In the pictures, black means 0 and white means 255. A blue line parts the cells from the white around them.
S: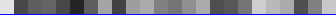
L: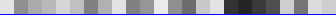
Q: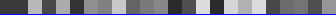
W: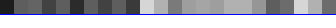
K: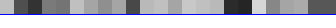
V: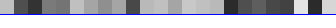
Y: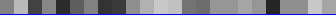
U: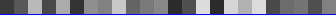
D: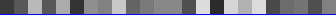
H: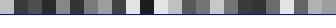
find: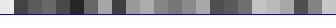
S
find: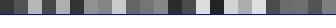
U
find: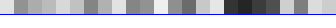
L

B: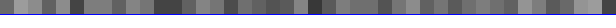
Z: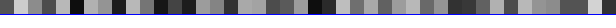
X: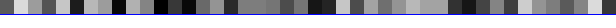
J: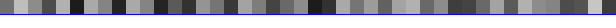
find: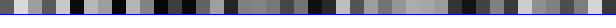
X
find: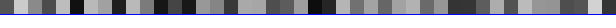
Z
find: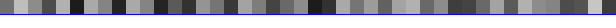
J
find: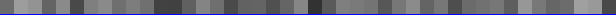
B

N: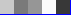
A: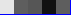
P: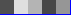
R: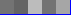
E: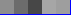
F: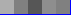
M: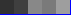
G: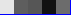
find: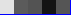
A
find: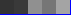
M
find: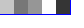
N

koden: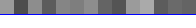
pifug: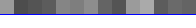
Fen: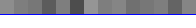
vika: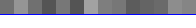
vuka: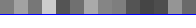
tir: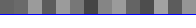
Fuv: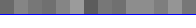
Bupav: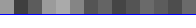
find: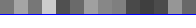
vuka
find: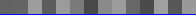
tir

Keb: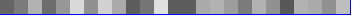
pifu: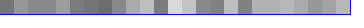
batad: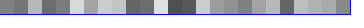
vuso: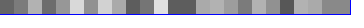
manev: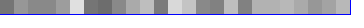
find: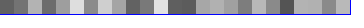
Keb
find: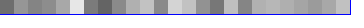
manev
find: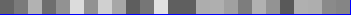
vuso
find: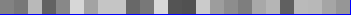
batad

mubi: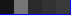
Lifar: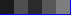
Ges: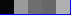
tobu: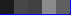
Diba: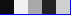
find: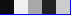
Diba
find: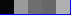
Ges

